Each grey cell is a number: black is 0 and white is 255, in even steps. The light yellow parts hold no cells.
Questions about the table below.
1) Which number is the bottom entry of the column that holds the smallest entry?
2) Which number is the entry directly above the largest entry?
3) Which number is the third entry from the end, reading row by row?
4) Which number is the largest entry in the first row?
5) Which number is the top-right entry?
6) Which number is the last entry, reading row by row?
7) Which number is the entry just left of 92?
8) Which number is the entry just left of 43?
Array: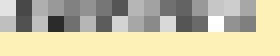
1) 43
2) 198
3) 254
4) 226
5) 167
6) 125
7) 183
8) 190

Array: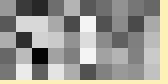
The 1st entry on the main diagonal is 153
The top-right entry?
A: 104
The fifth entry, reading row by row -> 180
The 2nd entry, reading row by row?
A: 59
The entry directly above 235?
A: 186
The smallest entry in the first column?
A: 88
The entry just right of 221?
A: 139
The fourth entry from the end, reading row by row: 131
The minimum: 4
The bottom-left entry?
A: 118
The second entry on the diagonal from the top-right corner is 74
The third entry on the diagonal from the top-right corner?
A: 96
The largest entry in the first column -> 174
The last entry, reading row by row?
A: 194
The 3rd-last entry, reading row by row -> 153

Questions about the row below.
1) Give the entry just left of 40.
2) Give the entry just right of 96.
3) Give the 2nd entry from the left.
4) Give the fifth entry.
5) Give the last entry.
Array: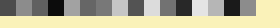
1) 114
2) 12
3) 140
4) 162
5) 140

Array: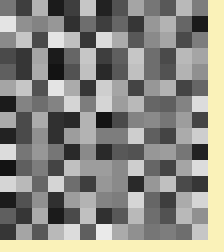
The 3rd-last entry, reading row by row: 125
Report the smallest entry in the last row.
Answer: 54
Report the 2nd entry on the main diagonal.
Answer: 144
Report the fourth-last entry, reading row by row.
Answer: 118
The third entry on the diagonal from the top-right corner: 165
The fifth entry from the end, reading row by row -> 144
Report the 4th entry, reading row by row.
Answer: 27
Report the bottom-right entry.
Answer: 198
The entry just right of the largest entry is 171
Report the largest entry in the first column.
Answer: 228
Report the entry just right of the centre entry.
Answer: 74
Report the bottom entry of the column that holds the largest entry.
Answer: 234
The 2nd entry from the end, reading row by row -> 110
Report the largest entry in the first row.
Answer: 198
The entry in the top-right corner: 125
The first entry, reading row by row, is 118
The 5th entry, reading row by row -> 62
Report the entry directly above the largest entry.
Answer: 48
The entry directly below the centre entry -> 125
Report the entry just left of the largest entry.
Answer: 95
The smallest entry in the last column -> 27
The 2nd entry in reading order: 62

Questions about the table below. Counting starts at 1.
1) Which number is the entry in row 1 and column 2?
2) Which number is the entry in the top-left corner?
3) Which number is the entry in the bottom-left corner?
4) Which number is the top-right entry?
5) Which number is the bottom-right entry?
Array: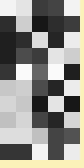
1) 228
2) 243
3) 53
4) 243
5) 236

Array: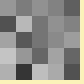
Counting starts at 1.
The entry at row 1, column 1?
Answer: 151
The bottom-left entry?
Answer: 176
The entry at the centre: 117
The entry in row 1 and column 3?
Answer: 145
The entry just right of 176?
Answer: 53
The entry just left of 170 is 190
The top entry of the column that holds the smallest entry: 124

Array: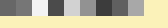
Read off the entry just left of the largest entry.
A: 118
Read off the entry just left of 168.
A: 96

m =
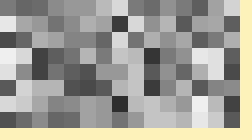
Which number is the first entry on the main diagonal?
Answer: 123
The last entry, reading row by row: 89
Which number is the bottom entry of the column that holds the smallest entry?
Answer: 115
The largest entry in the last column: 210
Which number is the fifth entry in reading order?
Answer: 153
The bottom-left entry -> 82
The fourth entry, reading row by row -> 139
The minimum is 45
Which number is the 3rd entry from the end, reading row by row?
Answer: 232
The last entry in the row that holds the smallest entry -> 67
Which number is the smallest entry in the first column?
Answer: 74
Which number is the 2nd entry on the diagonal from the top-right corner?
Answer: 168
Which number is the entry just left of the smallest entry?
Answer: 153
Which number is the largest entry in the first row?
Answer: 217
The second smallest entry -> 53
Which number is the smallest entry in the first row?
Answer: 95
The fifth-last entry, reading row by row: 195

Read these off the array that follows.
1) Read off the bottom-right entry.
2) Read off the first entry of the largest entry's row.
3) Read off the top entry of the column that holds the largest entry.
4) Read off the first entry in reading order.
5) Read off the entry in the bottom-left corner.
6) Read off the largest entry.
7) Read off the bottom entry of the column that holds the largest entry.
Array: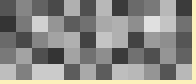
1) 184
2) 51
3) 121
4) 85
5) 190
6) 224
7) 149
